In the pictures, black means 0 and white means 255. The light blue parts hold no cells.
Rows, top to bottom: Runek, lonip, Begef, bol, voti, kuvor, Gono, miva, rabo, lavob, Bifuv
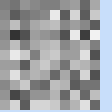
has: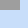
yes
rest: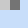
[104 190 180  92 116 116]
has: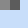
yes

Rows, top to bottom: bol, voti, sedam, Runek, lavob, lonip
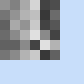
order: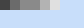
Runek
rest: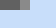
[ 67 224 179]
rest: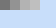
[ 56 107]
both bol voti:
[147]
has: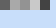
yes
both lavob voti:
[179]

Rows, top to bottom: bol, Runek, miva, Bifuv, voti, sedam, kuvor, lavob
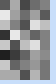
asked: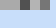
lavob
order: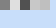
voti
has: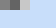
no
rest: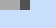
[180 118]

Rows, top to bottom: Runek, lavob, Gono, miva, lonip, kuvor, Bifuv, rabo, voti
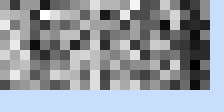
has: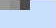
no
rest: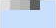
[180  24  85 233  76  76 119 152 212 107  33 141]
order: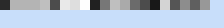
lavob
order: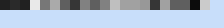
Gono

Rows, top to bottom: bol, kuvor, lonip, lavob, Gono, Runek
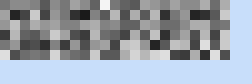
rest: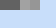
[109 109 139 173 173 109 119]
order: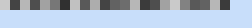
lavob
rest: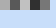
[162  78 183  68 202]

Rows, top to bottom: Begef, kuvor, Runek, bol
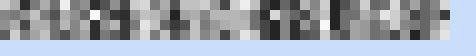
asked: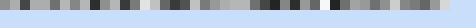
Runek
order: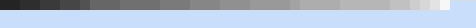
Runek
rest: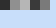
[227 193 102  58  82 193 122 153 173 182 182 112  70  36 134  46 153 102
 247  36 112 163 153 112 144 205 134 122 102 153 215]
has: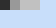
no

